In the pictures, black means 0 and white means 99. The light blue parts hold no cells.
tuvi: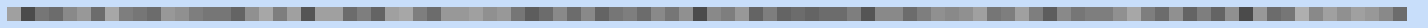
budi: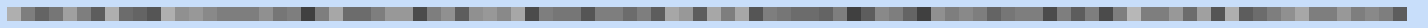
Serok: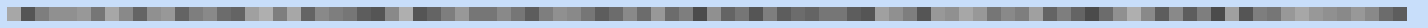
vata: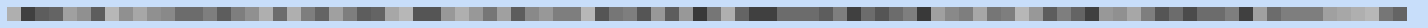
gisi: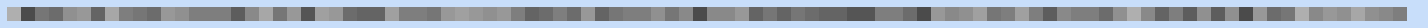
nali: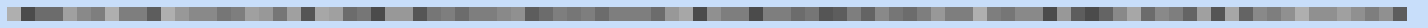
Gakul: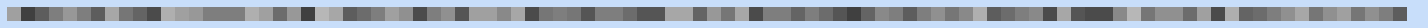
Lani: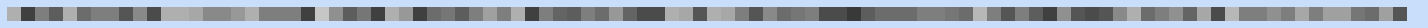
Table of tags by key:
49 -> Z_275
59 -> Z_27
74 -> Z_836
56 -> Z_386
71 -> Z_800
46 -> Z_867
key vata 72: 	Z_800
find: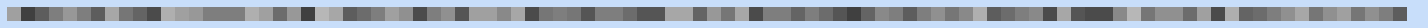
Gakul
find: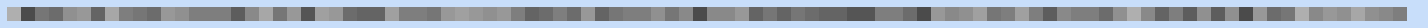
gisi

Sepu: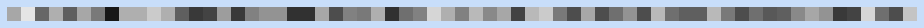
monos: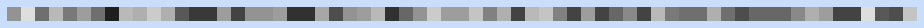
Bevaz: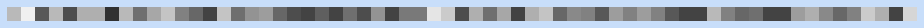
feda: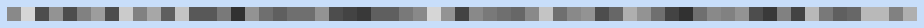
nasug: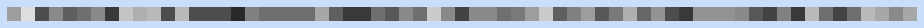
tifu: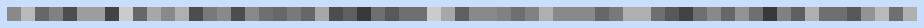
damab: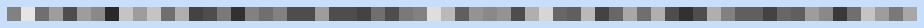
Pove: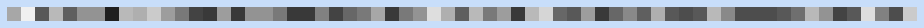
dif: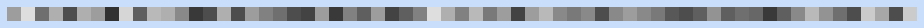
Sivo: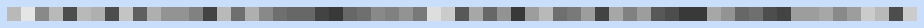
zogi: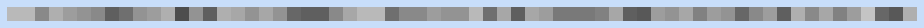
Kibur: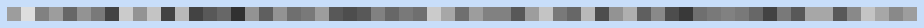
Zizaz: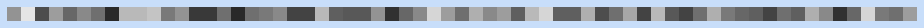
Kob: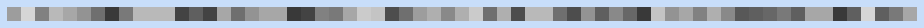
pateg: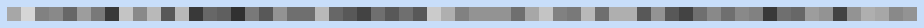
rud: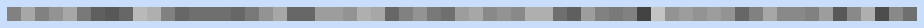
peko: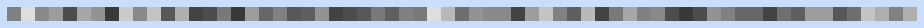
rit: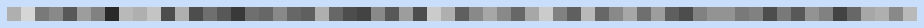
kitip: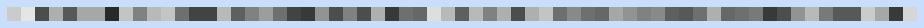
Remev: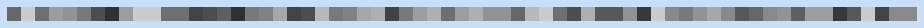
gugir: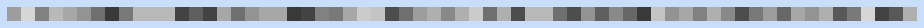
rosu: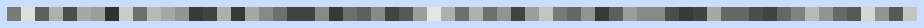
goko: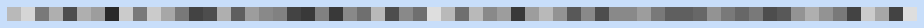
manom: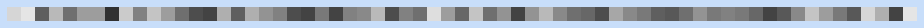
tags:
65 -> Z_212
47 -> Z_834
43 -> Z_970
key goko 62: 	Z_212
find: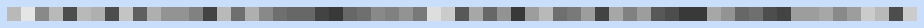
Sivo

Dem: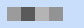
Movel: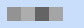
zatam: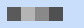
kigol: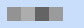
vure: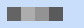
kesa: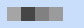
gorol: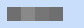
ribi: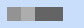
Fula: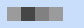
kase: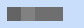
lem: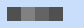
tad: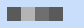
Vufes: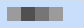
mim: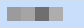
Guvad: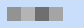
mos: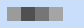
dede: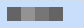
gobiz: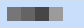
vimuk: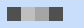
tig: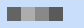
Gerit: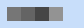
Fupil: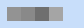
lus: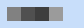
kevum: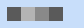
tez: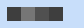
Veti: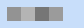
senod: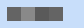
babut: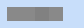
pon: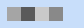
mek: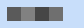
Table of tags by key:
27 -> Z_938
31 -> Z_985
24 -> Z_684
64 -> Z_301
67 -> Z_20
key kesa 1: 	Z_938
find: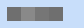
gorol
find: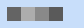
tig
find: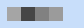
kesa
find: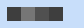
tez

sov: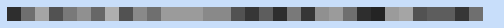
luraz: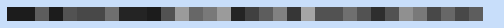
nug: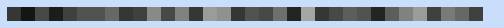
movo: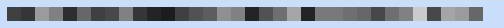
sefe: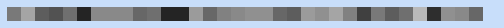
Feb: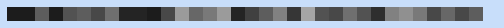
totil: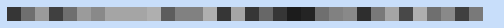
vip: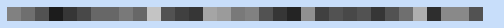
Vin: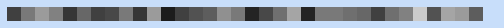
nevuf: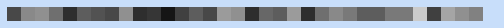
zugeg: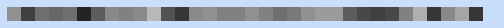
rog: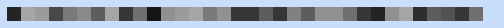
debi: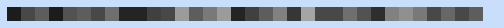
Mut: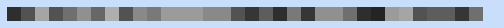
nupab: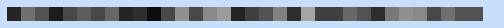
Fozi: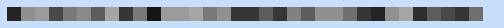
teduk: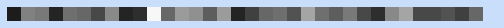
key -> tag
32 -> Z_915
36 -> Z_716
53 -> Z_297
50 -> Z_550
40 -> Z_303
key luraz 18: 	Z_716
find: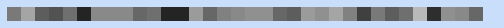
sefe
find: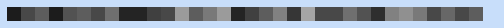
debi
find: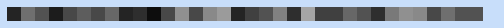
nupab
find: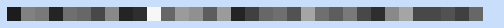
teduk
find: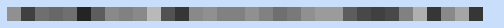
zugeg

